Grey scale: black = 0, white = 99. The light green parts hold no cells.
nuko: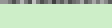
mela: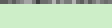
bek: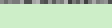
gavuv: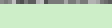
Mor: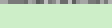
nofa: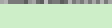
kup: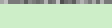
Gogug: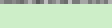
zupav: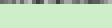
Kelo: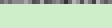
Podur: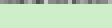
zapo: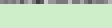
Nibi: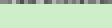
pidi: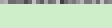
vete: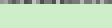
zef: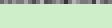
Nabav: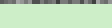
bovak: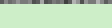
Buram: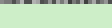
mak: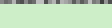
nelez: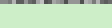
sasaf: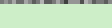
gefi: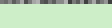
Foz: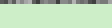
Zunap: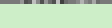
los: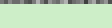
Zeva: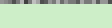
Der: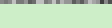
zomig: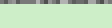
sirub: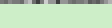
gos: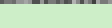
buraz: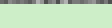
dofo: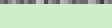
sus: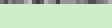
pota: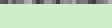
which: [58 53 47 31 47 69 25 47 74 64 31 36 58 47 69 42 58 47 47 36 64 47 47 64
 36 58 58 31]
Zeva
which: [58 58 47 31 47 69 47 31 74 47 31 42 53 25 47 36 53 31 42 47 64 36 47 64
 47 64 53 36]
nuko
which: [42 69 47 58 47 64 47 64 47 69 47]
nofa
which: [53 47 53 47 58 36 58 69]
zapo
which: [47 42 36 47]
buraz

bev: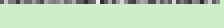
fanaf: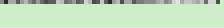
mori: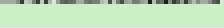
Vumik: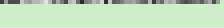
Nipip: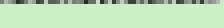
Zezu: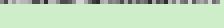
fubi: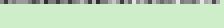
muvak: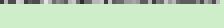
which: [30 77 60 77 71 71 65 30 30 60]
Zezu
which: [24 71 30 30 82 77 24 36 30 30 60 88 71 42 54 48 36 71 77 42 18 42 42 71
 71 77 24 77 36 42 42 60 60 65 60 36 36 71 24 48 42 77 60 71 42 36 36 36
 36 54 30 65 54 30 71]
muvak

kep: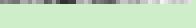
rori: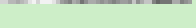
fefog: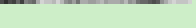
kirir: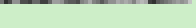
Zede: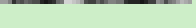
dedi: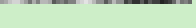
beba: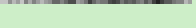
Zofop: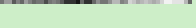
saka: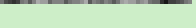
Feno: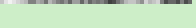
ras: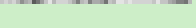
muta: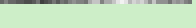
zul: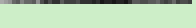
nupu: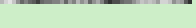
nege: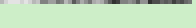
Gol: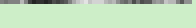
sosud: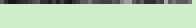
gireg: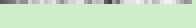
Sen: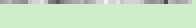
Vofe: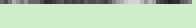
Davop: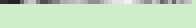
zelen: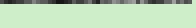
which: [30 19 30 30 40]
nupu
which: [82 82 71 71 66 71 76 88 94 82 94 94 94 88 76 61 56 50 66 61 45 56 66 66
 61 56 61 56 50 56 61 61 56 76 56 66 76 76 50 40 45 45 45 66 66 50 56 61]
rori
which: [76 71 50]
Feno
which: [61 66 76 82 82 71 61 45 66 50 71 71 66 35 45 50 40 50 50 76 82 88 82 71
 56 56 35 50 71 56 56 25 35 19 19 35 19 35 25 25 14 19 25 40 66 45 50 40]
dedi
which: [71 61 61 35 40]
kep

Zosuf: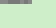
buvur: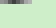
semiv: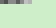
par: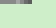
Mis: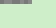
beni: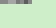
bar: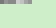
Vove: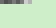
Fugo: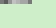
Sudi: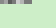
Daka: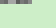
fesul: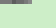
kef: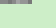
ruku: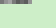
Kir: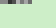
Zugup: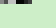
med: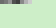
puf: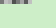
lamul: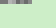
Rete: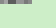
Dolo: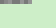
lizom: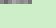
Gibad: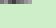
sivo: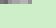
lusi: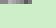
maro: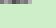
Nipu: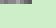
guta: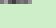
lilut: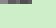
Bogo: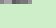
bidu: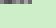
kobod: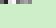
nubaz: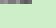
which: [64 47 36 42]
ruku
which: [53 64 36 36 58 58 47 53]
Rete
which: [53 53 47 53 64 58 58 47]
kef
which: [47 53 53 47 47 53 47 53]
Mis
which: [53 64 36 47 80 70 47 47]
Sudi

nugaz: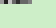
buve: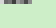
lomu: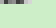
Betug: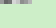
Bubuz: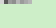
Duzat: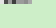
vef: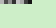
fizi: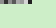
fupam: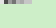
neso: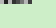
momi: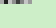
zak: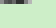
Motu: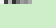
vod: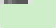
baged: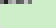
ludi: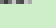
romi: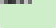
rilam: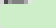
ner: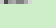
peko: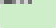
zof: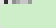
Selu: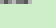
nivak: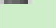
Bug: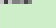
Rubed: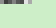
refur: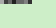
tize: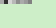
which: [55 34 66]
fizi
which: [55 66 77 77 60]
zof
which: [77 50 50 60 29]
Bug
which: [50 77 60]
momi
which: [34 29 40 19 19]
zak

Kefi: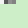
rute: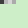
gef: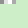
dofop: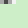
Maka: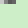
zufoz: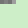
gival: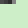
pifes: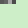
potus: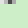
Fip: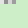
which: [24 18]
gival
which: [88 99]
gef
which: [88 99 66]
gef
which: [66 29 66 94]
dofop
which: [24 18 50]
gival
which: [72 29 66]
potus

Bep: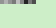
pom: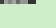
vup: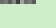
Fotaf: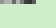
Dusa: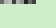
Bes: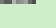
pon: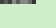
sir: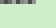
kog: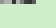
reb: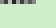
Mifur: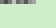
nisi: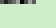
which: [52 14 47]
Bep
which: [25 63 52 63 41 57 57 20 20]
pom
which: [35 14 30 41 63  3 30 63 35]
nisi
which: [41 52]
Mifur
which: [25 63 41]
vup

